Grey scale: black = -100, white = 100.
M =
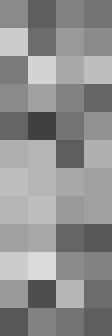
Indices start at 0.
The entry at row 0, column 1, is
-26
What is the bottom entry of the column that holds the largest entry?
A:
2
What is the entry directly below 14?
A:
37
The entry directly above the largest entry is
32
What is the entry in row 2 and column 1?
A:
66
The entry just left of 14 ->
-9
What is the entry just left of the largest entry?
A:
60
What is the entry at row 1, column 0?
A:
60
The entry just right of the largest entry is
8
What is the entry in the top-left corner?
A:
8
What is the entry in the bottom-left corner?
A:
-32
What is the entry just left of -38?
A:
20
